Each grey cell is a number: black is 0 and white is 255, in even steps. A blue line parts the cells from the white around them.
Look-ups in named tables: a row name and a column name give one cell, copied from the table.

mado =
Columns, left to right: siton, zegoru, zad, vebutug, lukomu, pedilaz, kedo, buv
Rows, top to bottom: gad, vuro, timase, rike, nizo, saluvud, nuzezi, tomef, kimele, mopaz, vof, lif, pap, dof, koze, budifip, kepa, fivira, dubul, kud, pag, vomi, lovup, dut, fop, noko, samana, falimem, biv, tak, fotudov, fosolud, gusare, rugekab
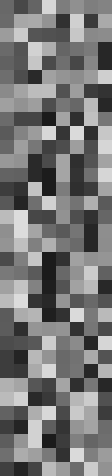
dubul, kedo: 145
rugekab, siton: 64
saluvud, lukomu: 148
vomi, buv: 83
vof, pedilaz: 158
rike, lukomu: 101
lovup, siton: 91
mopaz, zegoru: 131
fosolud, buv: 111

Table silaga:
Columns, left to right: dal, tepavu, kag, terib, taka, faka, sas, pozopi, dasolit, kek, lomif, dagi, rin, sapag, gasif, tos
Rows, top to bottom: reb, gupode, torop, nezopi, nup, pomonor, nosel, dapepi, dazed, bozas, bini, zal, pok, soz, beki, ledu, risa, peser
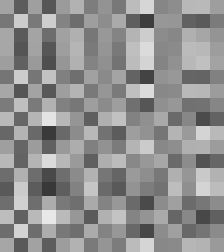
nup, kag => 154
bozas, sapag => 154
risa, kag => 109
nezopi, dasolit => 121
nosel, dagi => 136
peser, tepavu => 89
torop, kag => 164
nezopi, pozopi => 149

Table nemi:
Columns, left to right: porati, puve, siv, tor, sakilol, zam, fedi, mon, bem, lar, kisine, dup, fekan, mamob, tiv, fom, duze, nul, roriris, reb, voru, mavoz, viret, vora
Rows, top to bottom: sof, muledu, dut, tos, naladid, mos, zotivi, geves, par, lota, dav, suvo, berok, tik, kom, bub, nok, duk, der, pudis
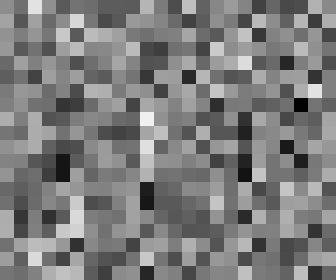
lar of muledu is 153
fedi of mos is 100
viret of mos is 51
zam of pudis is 184
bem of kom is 129
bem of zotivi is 123
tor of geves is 111
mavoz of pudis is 190
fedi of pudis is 92
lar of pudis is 144
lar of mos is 116
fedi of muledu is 119
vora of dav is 151
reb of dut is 130
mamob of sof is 191

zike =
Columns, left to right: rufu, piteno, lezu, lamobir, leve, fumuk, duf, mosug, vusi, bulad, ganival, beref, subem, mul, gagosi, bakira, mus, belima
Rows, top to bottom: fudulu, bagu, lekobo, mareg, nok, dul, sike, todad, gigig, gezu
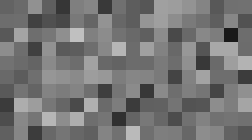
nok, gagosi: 56
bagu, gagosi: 112
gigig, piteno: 136
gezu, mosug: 132
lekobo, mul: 105
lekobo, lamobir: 119
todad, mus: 126
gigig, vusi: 48
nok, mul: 144
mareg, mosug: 136
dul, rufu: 105
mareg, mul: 151
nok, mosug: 104
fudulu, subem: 157
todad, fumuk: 74
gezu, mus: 99
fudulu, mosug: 57
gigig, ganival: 120
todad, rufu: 59
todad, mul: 83

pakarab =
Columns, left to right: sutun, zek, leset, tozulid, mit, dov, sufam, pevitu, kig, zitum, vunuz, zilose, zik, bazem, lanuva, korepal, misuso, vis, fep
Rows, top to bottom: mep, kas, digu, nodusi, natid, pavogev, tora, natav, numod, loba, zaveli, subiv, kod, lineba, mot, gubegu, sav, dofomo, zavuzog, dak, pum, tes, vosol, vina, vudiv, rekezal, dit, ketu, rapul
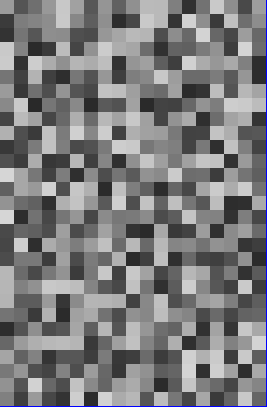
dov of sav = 75
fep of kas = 141
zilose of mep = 185
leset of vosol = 58
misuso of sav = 139
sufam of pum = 132
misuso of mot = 45

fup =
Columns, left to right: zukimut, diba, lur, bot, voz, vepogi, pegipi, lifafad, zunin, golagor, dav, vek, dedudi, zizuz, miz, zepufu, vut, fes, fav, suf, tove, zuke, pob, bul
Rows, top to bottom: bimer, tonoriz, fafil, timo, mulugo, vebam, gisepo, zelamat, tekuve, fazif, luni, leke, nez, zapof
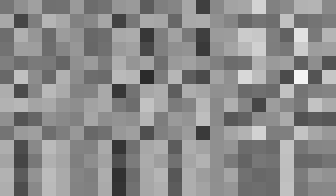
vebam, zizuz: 94
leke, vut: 122
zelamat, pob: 195
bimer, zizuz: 167
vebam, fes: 216
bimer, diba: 144
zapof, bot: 186
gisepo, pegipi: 131

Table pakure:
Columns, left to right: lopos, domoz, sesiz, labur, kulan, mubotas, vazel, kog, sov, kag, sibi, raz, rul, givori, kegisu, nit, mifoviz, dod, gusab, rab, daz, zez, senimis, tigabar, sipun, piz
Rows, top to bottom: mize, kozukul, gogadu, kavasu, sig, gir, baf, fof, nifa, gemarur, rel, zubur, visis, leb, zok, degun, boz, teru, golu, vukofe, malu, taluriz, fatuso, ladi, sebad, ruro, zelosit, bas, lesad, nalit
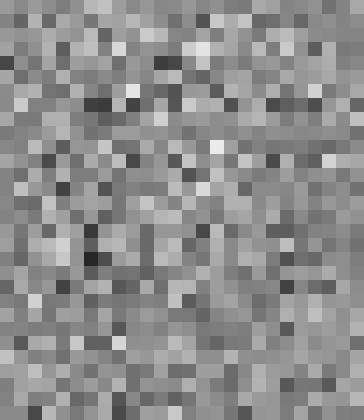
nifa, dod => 170
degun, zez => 138
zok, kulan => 127
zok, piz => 156
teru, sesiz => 173
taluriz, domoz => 120
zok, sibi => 195
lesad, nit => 139
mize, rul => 138
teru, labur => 185
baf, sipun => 141
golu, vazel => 39
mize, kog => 193
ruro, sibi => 151
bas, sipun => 166
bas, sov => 179
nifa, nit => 140
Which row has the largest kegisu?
kavasu

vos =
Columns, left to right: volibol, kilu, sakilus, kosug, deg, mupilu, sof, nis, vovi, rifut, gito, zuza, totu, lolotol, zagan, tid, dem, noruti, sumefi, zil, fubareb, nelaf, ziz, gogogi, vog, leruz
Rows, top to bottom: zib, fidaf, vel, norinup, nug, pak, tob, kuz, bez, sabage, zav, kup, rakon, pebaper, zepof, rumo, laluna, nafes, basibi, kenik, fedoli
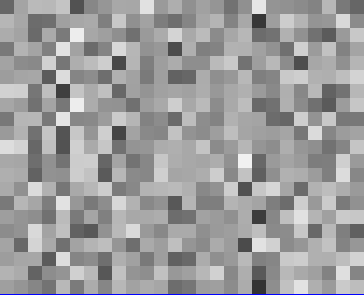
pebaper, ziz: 178
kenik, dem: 136
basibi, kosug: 91
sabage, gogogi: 134
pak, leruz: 211
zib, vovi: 168
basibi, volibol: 157
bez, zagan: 141
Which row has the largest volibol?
zav

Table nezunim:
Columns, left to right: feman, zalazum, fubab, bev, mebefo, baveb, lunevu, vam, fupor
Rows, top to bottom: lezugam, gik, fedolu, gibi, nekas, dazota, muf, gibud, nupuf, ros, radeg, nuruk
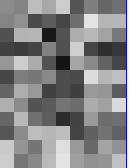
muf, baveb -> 63
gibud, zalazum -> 139
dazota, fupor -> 191
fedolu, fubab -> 182
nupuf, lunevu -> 154
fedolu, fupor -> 121
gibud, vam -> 161
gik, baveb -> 111
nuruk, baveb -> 159
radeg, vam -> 163
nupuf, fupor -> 112
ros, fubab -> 189
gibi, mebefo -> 81
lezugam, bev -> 168
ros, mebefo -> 190
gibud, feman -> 175
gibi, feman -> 65
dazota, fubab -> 119
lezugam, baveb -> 85
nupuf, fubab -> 112

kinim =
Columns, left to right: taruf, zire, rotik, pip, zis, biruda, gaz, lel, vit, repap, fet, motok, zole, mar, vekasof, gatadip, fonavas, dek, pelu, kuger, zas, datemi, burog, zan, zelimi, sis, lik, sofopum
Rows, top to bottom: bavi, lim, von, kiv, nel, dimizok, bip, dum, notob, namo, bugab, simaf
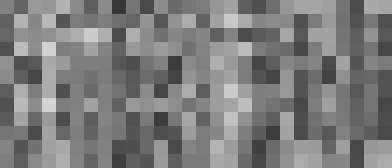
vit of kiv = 98
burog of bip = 120
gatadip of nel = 174
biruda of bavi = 139
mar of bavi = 118
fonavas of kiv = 163
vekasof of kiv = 131
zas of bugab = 138
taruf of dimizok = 138
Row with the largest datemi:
simaf

